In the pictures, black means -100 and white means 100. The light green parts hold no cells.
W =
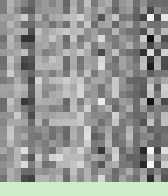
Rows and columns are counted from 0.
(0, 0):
-2
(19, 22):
-25
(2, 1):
22
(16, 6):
24
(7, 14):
-42
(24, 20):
24
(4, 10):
43
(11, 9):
59
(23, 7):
-6
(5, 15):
5
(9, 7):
39
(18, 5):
9
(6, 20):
23
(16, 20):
-17
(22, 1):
16
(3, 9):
-14
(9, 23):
-41
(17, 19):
-9
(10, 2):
20
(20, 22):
-20
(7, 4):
-14
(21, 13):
-8
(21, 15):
24
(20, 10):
27
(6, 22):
3
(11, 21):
31
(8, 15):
18
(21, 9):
51
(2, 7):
31
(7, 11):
56
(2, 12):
31
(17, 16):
53
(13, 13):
20
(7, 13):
-7
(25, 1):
35
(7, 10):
36
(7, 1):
26
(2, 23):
79
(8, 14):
68

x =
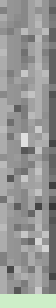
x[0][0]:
35
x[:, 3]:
[7, 7, 7, 7, 47, -3, 7, -12, -3, 7, 56, 17, 7, 37, 7, -3, -3, 7, 7, 76, 76, -32, 7, 7, -12, 56, 27, 7, 7, 7, 7, 17, 7, 56, -3, 37, 7, 7, 17, 37, -3, 7]
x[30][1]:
23
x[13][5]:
37
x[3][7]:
-1
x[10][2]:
15
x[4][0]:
12
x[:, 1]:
[17, 17, 17, 11, -1, 17, 17, 17, 17, 17, -1, 11, 17, 17, 17, 35, 17, -13, 17, -7, 17, 17, 17, 17, 29, -31, 29, 17, 35, 17, 23, 17, 17, 17, 17, 17, 17, 23, -43, 5, 17, 17]
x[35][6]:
65
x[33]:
[35, 17, 27, 56, 26, 29, 53, -23]
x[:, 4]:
[26, 26, 26, 26, 26, -13, 26, 26, 7, 26, 26, 20, 26, 53, 26, 26, 46, 26, 20, 26, 26, -20, 26, 0, 26, 26, 26, 33, 26, 26, -20, 26, 0, 26, -20, 26, 33, 33, -6, 26, 26, 20]
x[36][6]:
17
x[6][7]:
-1
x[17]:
[35, -13, 15, 7, 26, 14, 17, -23]
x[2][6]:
17
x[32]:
[46, 17, -8, 7, 0, 44, 12, -23]
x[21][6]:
6
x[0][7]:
-6
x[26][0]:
35
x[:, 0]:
[35, 1, 35, 23, 12, 35, 35, 46, 35, 35, 29, 35, 35, 7, 35, 35, 35, 35, 46, 35, 35, 35, 12, 46, 35, 35, 35, 35, -10, 35, 35, 35, 46, 35, 35, 35, 1, 1, 35, 35, 35, 35]
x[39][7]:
-45
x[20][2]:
15
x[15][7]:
-23
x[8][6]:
12
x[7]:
[46, 17, 15, -12, 26, 37, 0, -23]
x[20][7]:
-45

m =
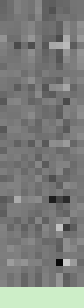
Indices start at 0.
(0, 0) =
-21
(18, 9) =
-30
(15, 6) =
-16
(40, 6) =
0
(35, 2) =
1
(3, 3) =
-1
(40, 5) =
-20
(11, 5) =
-7
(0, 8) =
-19
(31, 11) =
-7
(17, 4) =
-5
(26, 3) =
-8
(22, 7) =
-8
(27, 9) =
-14
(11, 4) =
11
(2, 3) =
-6
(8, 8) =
-33
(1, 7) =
-36
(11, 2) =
-10
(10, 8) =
-8
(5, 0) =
15
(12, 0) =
-6
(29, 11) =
7
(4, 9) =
9
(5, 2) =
-13
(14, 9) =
-42
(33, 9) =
-14
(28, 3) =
1
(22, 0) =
0
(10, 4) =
-4
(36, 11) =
-5
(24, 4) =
-5
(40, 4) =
-6
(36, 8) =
-13
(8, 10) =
-2
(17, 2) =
-2
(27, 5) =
-15
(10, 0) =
0

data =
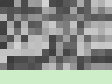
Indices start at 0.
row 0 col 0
-52
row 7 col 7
-50
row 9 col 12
-5
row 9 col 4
-38
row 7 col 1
53
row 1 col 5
-31
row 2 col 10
-9
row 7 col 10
-30
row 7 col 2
51
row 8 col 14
-42
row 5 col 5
49
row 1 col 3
-41
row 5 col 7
-45
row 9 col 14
17
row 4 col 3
49
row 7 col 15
-32
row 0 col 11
34
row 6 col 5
48
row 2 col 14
-23
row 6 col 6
56
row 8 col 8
-33
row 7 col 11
54
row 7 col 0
52
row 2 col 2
18
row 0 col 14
39
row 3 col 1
30
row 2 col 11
10
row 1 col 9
-39
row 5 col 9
23
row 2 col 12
-22
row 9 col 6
34
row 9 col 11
-43
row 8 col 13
-47

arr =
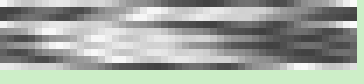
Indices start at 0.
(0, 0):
91
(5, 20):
67
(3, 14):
67
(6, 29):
11
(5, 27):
63
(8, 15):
80
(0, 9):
80
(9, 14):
0
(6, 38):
-49
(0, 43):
11
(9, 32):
-42
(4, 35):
-41
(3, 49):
88
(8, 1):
-11
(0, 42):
-6
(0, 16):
48
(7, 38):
-30
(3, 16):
45
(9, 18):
-36
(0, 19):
14
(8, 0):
-13
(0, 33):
-20
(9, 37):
20
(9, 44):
86
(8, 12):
24
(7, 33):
15
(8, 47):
-48
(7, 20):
71
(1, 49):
-38
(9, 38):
23
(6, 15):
71
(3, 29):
-48
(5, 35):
9
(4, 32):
-33
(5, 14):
93
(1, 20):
80
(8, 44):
-38
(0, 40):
-39
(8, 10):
15

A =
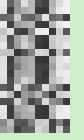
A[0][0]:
81
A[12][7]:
22
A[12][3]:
9
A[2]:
[-21, -14, 60, -15, -24, 4, 79, -20, -6, -50]
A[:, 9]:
[88, 90, -50, 90, -32, 70, 82, -20, 85, 69, 86, 82, -55, 69, -55, 88, 86, -46, -29]
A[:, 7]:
[39, 47, -20, 43, -57, 57, 55, -50, 40, 26, 43, 52, 22, -56, 11, 44, 40, -47, -43]
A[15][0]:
81
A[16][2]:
12
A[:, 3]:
[75, 36, -15, 37, -51, 57, 64, -33, 31, 28, 34, 66, 9, 22, 19, 37, 35, -35, -27]
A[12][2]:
76
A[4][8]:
61
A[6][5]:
-53
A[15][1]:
-53
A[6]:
[80, -33, 23, 64, 41, -53, -59, 55, 69, 82]
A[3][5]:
-51
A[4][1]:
76
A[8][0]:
74
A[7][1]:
52
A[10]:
[77, -52, 26, 34, 37, -46, -57, 43, 81, 86]
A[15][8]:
81
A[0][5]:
-38
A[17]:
[7, 48, -32, -35, 0, 58, 64, -47, 0, -46]
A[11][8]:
66
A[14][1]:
-37
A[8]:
[74, -52, 14, 31, 37, -55, -60, 40, 78, 85]
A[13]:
[78, 43, -55, 22, 11, 44, -7, -56, 61, 69]

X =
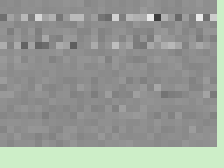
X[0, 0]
9
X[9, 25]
17
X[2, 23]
39
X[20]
[12, 6, 12, 12, 13, 5, 15, 11, 5, 11, 17, 10, 11, 11, 9, 14, 13, 15, 18, 12, 11, 11, 8, 11, 9, 10, 17, 13, 11, 13, 14]
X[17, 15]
13
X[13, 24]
-2
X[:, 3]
[13, 12, 44, 8, 7, 9, -22, 12, 6, 16, 10, 13, 11, 7, 6, 17, 10, 11, 12, 9, 12]
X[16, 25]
19
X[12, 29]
14
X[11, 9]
5
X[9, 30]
11
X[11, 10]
5
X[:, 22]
[11, 13, -52, 15, 16, 30, 18, 12, 19, 10, 12, 6, 30, 11, 13, 13, 2, 16, 14, 7, 8]
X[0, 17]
8
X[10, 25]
10
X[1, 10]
10
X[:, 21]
[17, 14, 83, 11, 3, -3, 32, 10, 14, 6, 7, 9, 4, 13, 15, 11, 8, 10, 8, 15, 11]
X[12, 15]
14
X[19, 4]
9
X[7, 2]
15
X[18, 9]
15
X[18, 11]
10
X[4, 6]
14
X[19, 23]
10
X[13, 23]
-9
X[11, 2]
9
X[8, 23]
13
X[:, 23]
[8, 7, 39, 4, 19, 17, 36, 13, 13, 10, 13, 11, 12, -9, 12, 8, 13, 11, 5, 10, 11]
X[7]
[12, 11, 15, 12, 13, 12, 13, 14, 17, 8, 13, 13, 9, 8, 7, 10, 11, 17, 10, 14, 11, 10, 12, 13, 8, 3, 10, 13, 10, 7, 14]
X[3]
[13, 14, 6, 8, 11, 6, 9, 12, 8, 7, 4, 17, 8, 11, 13, 10, 11, 11, 6, 17, 11, 11, 15, 4, 7, 16, 9, 2, 11, 14, 7]
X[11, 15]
9
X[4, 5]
-1
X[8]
[20, 13, 21, 6, 15, 10, 13, 2, 8, 17, 10, 16, 17, 13, 20, 1, 18, 12, 7, 3, 4, 14, 19, 13, 16, 13, 7, 12, 14, 14, 10]
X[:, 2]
[8, 10, 14, 6, 15, 18, 33, 15, 21, 17, 11, 9, 17, 11, 9, 14, 7, 14, 9, 18, 12]
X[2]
[-13, 27, 14, 44, -1, 68, 28, 39, -7, 19, 46, 46, 11, 23, -8, -16, 64, -1, 44, 38, 35, 83, -52, 39, 19, -18, 23, 0, 83, -13, 60]
